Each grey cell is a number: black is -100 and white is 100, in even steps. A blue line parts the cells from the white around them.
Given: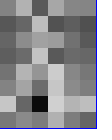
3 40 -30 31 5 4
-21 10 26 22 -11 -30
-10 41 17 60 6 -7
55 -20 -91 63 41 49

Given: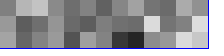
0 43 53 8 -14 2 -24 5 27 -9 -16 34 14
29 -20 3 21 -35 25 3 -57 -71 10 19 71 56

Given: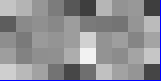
54 41 18 -3 -32 -51 43 15 19 -51
11 -4 21 16 23 64 15 24 4 29
62 45 27 -10 -44 -13 51 27 17 -46

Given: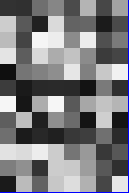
-61 -62 -13 5 -41 41 -44 27
47 -47 92 86 9 85 -37 -4
-88 -8 1 11 80 0 57 89
93 -83 36 93 -30 31 53 42
-13 -79 -69 -75 -56 -51 -12 -67
-1 13 -60 60 58 23 -31 -63

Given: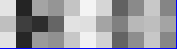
79 -72 29 17 54 91 68 -24 8 57 4
77 -70 21 14 56 89 65 -22 11 56 6

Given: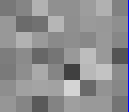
-6 4 40 13 13 23 39 1
19 40 21 8 11 7 20 6
-4 11 33 4 -50 44 53 10
18 4 -30 3 25 20 20 -9
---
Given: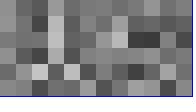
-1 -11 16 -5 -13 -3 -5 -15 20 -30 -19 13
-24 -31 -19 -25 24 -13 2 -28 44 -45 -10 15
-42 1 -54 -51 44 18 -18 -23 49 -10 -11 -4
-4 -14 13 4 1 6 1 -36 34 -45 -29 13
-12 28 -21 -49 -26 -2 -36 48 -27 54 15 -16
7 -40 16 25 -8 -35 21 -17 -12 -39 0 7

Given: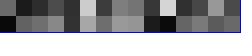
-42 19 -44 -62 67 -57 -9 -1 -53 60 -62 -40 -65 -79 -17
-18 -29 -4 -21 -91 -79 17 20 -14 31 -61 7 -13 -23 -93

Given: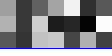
-31 -62 90 29 -24 -56 25
98 -97 -70 -78 62 -56 40
-49 38 -45 57 52 -59 -31

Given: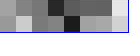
81 -23 -22 -28 -69 -7 3 28
65 32 27 -79 3 -4 60 20

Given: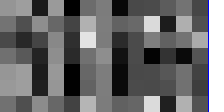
-45 -10 -28 -41 -43 -94 -3 -15 -100 21 -80 24 17
-37 37 -78 71 -18 -23 -2 39 -47 -19 11 -38 -10
34 -10 -24 -1 -41 -66 -3 78 -63 7 -46 -69 -43
-34 -92 -60 -98 -41 -86 11 -11 -67 11 -72 -30 -12
-48 -11 -32 -42 -43 -93 -2 -19 -99 19 -78 24 18
-52 -11 -38 -42 -41 -92 -2 -23 -99 18 -75 24 20
-35 39 -75 72 -20 -24 -3 42 -48 -19 10 -38 -11

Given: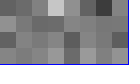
3 -53 -23 13 55 1 -16 -23
-6 -7 0 4 -15 -17 -5 14
-26 -5 4 -27 4 -4 3 -23
15 0 21 -16 19 4 -3 4
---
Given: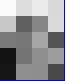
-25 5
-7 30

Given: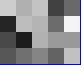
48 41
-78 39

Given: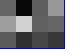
65 -24
-62 -44

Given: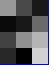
-81 -17
13 42

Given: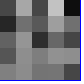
-12 -30
17 -64

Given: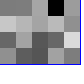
43 29
28 -32

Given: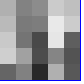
-4 -2
-9 -43
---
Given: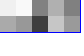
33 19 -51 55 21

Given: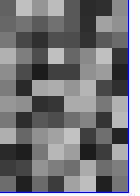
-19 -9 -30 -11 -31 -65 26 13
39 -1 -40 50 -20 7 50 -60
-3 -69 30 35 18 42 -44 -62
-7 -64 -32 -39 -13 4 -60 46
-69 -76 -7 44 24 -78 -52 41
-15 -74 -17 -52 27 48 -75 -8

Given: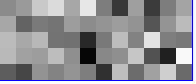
31 -22 -4 -9 23 10 16 23 15 -33 16 47
45 26 23 48 12 -95 7 12 55 -36 -75 95

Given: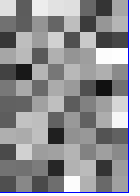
-11 -27 16 -21 49 -54 18 42
30 46 -30 38 16 24 98 99
-6 33 -17 34 21 -38 -87 -12
-27 52 49 -23 20 -24 36 94
-42 64 23 26 41 2 25 8
-38 7 -42 -14 98 39 -18 26

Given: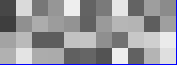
-51 13 35 22 15 -24 21 43 41 -26 25
39 79 35 34 -25 -21 -35 87 -24 41 75

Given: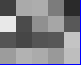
82 -41 13 30 -31
22 40 34 20 49

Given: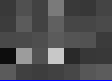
-53 -29 -48 -25 -45 -45 -42
-90 22 -36 57 -68 -57 -56

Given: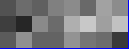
-51 -70 8 -16 37 57 25 51

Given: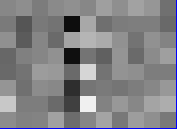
-4 -33 -5 -10 -90 32 -13 -3 -1 -1 -18
-19 0 5 14 -88 -9 -25 16 -17 9 25
17 -12 10 7 -64 -8 -4 -8 -2 6 19
10 1 3 26 -15 5 29 -6 23 12 -5
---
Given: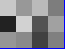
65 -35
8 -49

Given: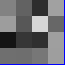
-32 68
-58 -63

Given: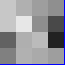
81 11
37 47

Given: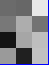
36 -10
30 49

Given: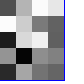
61 -4
70 88

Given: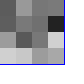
-5 -12
-30 -6

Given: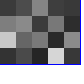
8 -54
-20 -4

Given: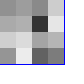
38 -60
72 29
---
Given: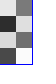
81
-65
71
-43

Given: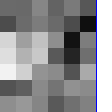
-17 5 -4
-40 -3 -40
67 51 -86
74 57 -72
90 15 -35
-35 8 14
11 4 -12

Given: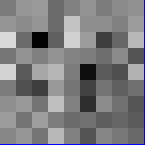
-4 21 2 -3 14
16 16 53 11 22
71 -99 64 -51 45
-7 0 3 -14 -34
65 31 -3 -29 39
-3 -51 -8 -10 -12
12 -9 2 10 -33
22 24 -15 -27 -29
6 -8 2 5 -18

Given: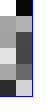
99
28
27
78
31
-66

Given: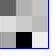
-23 54
73 46
30 86

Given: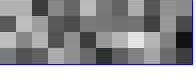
39 -53 -20 -6 35 14
-30 24 -40 -7 -10 20
48 40 11 20 78 0
-4 -24 12 -62 2 -16
